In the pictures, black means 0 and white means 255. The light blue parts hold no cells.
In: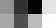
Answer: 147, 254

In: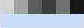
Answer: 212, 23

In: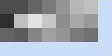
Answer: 77, 113

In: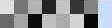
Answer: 223, 5

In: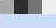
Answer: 169, 238

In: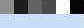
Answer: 143, 4
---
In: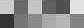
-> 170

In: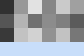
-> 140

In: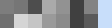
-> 138

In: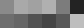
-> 69

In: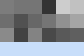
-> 117

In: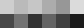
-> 100

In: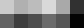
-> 107

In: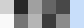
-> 181
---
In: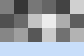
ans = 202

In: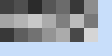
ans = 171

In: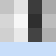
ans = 233

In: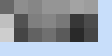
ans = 90

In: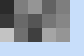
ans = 63

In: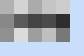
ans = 158

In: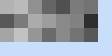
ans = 137

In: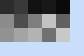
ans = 179

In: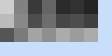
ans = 171
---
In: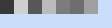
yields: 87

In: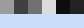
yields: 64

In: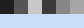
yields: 85

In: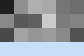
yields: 163

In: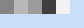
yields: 132

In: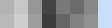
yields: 158

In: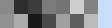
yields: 25

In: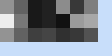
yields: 63
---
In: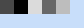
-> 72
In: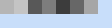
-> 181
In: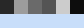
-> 40
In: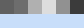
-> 96
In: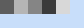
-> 93
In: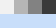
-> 241
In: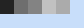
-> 35
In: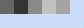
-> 102
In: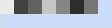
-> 234
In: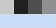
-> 200
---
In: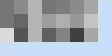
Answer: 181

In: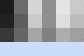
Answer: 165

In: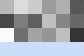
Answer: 163

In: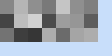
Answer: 54

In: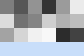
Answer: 241

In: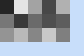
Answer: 134

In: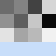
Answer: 185

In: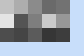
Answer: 91

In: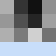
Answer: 208

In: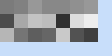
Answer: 94
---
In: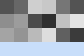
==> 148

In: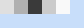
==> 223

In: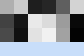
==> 16

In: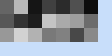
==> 178

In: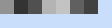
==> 80

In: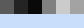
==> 36
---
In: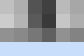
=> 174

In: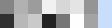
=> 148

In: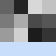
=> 86

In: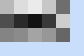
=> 206

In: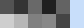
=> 99

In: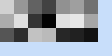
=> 166

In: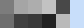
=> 72
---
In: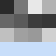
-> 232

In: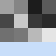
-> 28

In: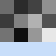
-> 66

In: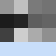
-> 122

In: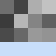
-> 174

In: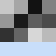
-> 18

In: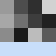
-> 47
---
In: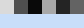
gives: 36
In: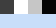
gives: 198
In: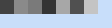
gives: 80
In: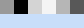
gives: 182
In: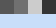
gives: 204
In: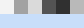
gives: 48
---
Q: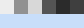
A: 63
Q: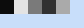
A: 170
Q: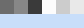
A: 233
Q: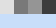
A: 60
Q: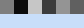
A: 96
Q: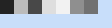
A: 113
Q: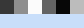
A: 188
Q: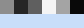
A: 9
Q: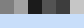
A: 198
